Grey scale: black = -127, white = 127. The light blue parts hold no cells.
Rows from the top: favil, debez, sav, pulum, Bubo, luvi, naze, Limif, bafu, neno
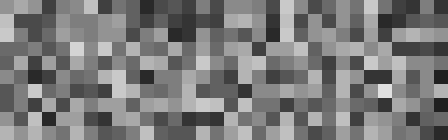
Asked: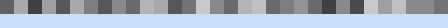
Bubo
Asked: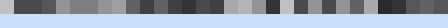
debez
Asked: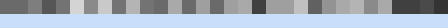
pulum
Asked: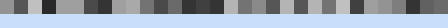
bafu
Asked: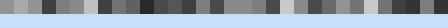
favil
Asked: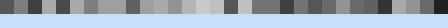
Limif

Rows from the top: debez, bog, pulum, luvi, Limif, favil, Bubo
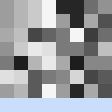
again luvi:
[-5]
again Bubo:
[29]
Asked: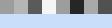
Bubo
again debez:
[-89]
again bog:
[29]
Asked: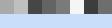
pulum

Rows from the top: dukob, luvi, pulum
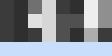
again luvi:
[-47]
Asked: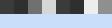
dukob
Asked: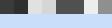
luvi

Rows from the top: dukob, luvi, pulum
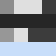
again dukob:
[95]
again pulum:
[-67]
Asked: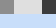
dukob
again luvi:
[-89]
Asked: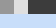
pulum
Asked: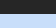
luvi

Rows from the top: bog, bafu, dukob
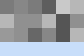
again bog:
[-4]
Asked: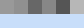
dukob
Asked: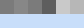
bog

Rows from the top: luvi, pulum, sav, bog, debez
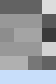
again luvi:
[-29]
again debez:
[48]
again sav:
[36]

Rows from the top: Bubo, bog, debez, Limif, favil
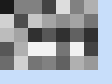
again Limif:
[114]
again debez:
[-79]
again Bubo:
[1]

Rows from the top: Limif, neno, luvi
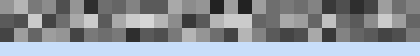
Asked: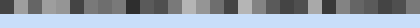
luvi
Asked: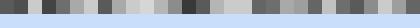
neno

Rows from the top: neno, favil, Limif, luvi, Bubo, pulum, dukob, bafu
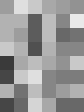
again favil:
[50]
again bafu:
[-23]
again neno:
[29]

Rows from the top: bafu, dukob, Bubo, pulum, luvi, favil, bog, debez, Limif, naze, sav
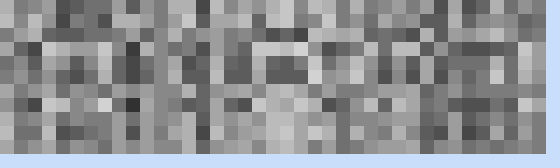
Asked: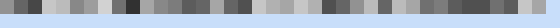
debez
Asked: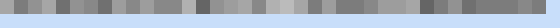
bog
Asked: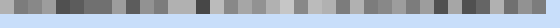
bafu

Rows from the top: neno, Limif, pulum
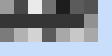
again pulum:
[40]
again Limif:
[-74]
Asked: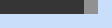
Limif
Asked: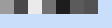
neno

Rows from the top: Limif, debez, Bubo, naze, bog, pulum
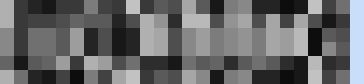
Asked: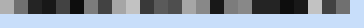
pulum
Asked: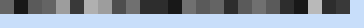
bog

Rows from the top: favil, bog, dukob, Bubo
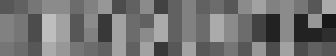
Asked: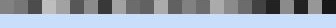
bog
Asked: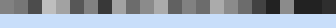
dukob
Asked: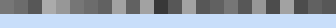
Bubo
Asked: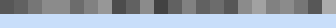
favil

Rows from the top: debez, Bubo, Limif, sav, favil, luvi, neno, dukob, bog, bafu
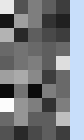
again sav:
[-22]
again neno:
[-116]
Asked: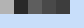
Limif
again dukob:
[-1]
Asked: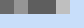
bog
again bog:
[-33]

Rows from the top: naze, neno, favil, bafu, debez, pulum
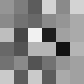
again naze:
[83]
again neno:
[10]
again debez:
[-13]
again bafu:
[53]

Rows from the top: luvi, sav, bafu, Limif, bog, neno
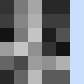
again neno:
[-36]
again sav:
[-66]

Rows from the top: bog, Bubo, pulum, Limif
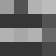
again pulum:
[50]
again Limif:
[-73]
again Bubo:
[-73]
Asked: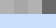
pulum

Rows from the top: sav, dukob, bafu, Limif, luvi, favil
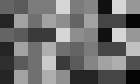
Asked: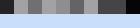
dukob
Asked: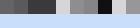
bafu
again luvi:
[-37]
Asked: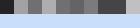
Limif
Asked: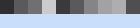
luvi

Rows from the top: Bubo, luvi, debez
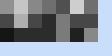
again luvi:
[-56]
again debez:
[-83]

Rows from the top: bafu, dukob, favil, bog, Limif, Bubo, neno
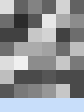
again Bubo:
[-53]
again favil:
[-62]
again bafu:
[-29]

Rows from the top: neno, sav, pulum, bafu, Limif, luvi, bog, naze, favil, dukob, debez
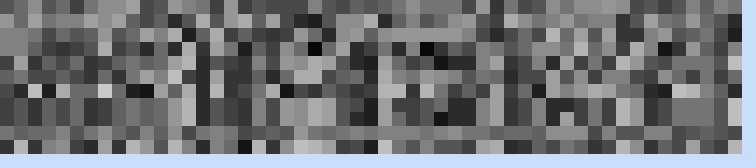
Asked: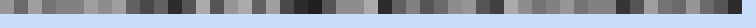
sav
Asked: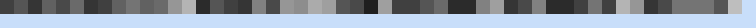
naze
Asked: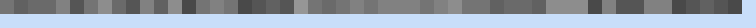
dukob
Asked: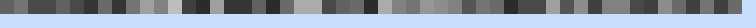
luvi
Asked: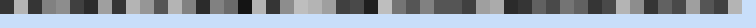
debez

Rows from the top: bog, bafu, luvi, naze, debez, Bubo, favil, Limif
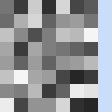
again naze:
[38]
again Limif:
[19]
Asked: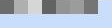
bafu
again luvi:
[66]

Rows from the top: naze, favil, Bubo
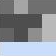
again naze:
[-16]
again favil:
[-49]
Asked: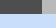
favil
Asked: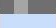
naze

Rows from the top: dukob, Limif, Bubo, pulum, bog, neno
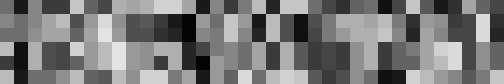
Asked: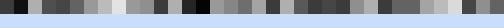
bog
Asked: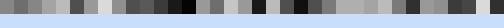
Limif
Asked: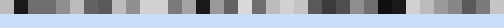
neno
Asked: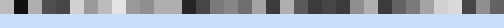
pulum

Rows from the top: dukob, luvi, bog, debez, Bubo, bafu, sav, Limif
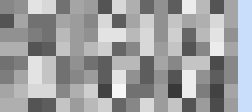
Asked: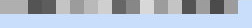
Limif
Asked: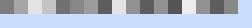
bafu

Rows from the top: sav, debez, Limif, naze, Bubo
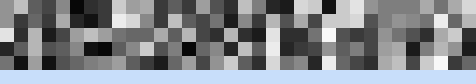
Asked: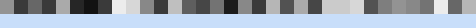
debez
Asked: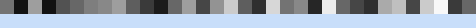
Bubo
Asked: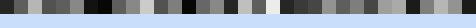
naze
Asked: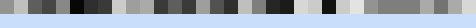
sav

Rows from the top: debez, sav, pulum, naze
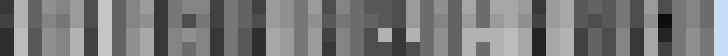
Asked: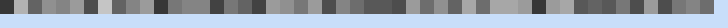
debez
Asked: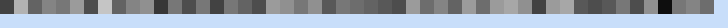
sav

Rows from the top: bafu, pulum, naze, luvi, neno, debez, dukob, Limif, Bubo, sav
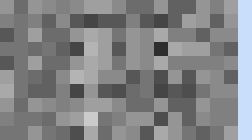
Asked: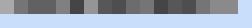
dukob
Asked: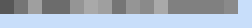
neno
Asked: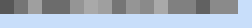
naze

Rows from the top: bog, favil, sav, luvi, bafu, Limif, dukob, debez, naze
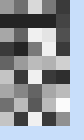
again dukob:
[39]
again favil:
[-91]
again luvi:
[-69]
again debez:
[59]
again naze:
[-69]

